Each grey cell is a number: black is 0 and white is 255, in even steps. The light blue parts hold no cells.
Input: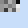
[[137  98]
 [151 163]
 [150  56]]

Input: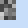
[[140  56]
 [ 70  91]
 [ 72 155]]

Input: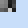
[[138 126]
 [129 121]
 [ 96  82]]

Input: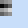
[[125 145]
 [  7  52]
 [158 177]]

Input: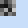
[[118  55]
 [ 30  18]
 [102 172]]

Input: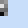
[[136 155]
 [225 131]
 [110 104]]

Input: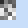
[[ 44 131]
 [122 167]
 [238  94]]

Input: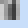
[[147 160]
 [205 158]
 [206 155]]

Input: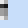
[[232 175]
 [ 54  23]
 [160 144]]
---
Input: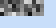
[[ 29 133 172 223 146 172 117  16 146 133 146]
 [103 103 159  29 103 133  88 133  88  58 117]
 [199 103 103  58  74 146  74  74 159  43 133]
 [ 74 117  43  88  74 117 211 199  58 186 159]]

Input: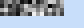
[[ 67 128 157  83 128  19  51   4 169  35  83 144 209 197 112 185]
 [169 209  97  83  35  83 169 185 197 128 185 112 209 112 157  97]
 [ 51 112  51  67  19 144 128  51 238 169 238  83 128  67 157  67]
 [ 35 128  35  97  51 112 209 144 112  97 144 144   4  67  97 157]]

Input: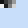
[[241  31 125 210]
 [ 17  59  97 153]]

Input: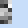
[[ 68  39 248]
 [108 121 222]
 [208 168 180]
 [ 52  83 168]
 [137 137  96]
 [196 196  68]]

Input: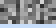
[[102 102 211  60 102 198 127 211 140  75  46 127 115 167]
 [ 46  87 182 167  75 167 140 211 115 167 140 167 102  75]
 [115 140 153 153  60 182 127  75 115 182  46 115 153 153]
 [127 127 140 198 102 167 167 102 115 182  87 140 153 167]
 [182 115 115 115  75 182 140 153 102  87 211  87 102 153]
 [140 153  87  87  87 153 140 127 127 182  87 182  75  60]]

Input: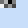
[[242  83 153  68]
 [111 181   0 126]]
